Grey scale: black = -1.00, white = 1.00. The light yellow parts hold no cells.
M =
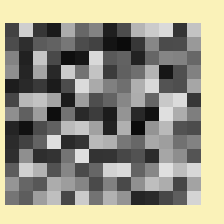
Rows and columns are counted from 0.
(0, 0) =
-0.48
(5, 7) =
-0.22
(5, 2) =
0.52
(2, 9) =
-0.73
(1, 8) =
-0.91
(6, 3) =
-0.89
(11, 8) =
-0.43
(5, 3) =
0.29
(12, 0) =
-0.08
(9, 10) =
-0.66
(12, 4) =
-0.44
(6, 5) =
-0.68
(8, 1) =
-0.48
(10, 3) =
-0.36
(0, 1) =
0.62
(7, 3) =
-0.24
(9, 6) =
-0.60
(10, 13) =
0.69
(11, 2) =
-0.32
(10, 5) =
-0.42
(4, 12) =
-0.39
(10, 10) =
0.06
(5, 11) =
0.57
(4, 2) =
-0.55
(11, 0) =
0.17
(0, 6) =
0.03
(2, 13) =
-0.19
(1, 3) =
-0.23
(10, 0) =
-0.27
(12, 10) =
-0.67
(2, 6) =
0.70
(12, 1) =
-0.27

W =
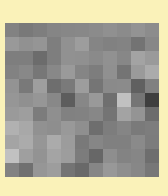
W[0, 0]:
0.02
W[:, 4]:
[0.06, 0.14, 0.14, 0.21, -0.04, -0.27, 0.01, 0.20, 0.22, 0.23, -0.09]
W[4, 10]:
0.00
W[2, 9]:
0.28
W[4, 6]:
-0.08
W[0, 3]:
0.04
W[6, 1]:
0.24
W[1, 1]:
0.14
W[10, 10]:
-0.07
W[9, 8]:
0.03
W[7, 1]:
0.32
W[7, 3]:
0.11
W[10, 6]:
0.05
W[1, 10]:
0.06
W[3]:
[0.02, 0.07, -0.07, 0.07, 0.21, 0.04, -0.02, 0.13, -0.09, 0.21, 0.34]
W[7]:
[0.39, 0.32, 0.14, 0.11, 0.20, 0.12, -0.14, -0.02, 0.04, -0.04, -0.02]
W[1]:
[0.20, 0.14, 0.17, -0.01, 0.14, 0.23, 0.04, 0.01, 0.03, -0.10, 0.06]
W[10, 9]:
0.06
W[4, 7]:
0.08
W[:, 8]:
[0.09, 0.03, 0.06, -0.09, 0.09, 0.51, 0.28, 0.04, 0.00, 0.03, 0.11]
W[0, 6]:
0.09
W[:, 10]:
[0.10, 0.06, 0.21, 0.34, 0.00, -0.51, -0.15, -0.02, -0.03, -0.14, -0.07]
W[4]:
[0.15, -0.05, 0.24, -0.14, -0.04, 0.23, -0.08, 0.08, 0.09, -0.25, 0.00]
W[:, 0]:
[0.02, 0.20, -0.01, 0.02, 0.15, 0.18, 0.21, 0.39, 0.29, 0.51, 0.02]
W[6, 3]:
0.12
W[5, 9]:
-0.08
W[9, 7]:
0.11
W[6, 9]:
0.16
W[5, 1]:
0.13
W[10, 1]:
-0.12
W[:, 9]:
[0.15, -0.10, 0.28, 0.21, -0.25, -0.08, 0.16, -0.04, 0.08, 0.05, 0.06]
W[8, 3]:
0.34

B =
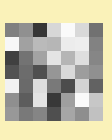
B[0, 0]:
0.00
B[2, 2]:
0.28
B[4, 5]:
0.66
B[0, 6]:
-0.11
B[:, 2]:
[-0.58, 0.46, 0.28, -0.38, 0.73, 0.78, 0.04]
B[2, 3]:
0.79
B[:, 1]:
[0.13, 0.26, -0.10, -0.15, -0.17, -0.27, -0.05]
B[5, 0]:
0.12
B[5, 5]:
0.96
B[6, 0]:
0.19

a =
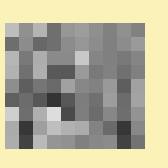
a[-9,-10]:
0.48
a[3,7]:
0.01
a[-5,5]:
0.06
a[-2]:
[0.34, -0.57, 0.25, 0.49, 0.39, 0.35, 0.03, -0.17, -0.57, 0.07]
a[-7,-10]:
0.43
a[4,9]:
0.26
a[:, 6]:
[0.12, 0.10, 0.04, -0.05, 0.01, -0.12, -0.15, 0.03, 0.07]
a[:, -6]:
[0.18, 0.10, 0.08, -0.31, 0.26, -0.32, -0.42, 0.39, 0.14]
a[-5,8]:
-0.26
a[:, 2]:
[0.41, -0.19, 0.36, 0.37, -0.08, -0.32, 0.37, 0.25, 0.45]
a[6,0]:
0.62
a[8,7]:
0.09
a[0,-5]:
0.23
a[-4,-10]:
-0.25
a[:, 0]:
[0.48, -0.14, 0.43, 0.40, 0.11, -0.25, 0.62, 0.34, 0.36]
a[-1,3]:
0.17
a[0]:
[0.48, 0.13, 0.41, -0.13, 0.18, 0.23, 0.12, 0.01, 0.13, 0.01]
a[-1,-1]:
-0.10
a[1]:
[-0.14, 0.10, -0.19, -0.13, 0.10, 0.18, 0.10, 0.00, 0.10, 0.21]

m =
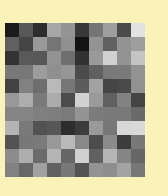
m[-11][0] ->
-0.80
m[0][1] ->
-0.31
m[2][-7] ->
0.15
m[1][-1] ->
0.24
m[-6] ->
[0.20, 0.36, -0.04, 0.34, -0.40, 0.64, 0.21, -0.25, 0.02, -0.47]
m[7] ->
[0.41, -0.04, -0.36, -0.32, -0.65, -0.53, 0.20, -0.07, 0.69, 0.71]
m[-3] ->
[-0.35, -0.06, -0.04, 0.19, 0.45, 0.07, -0.40, 0.09, -0.53, -0.06]
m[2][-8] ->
-0.32
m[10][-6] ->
-0.06
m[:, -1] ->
[0.77, 0.24, 0.54, 0.15, 0.14, -0.47, -0.17, 0.71, -0.06, -0.20, -0.07]
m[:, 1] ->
[-0.31, -0.47, -0.30, -0.07, 0.01, 0.36, 0.04, -0.04, -0.06, 0.36, -0.19]
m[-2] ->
[0.10, 0.36, -0.16, 0.41, -0.20, 0.63, -0.24, 0.42, 0.04, -0.20]
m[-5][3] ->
-0.01
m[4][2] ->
-0.14
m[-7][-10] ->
-0.48
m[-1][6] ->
0.15
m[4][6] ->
0.27
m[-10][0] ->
-0.25
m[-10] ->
[-0.25, -0.47, 0.20, -0.08, 0.13, -0.85, 0.15, -0.24, 0.15, 0.24]
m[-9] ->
[-0.60, -0.30, -0.32, 0.15, -0.13, -0.61, 0.21, 0.64, 0.15, 0.54]
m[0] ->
[-0.80, -0.31, -0.65, 0.30, 0.16, -0.56, -0.08, 0.24, -0.42, 0.77]
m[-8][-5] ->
-0.41
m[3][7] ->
-0.05

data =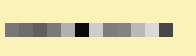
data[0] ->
-0.06
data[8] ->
0.03
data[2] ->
-0.25

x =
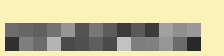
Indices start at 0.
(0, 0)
-0.15
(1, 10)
0.01
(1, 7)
-0.41
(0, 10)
-0.53
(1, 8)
0.52
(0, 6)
-0.07
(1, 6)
-0.26
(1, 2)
-0.16
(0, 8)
-0.54
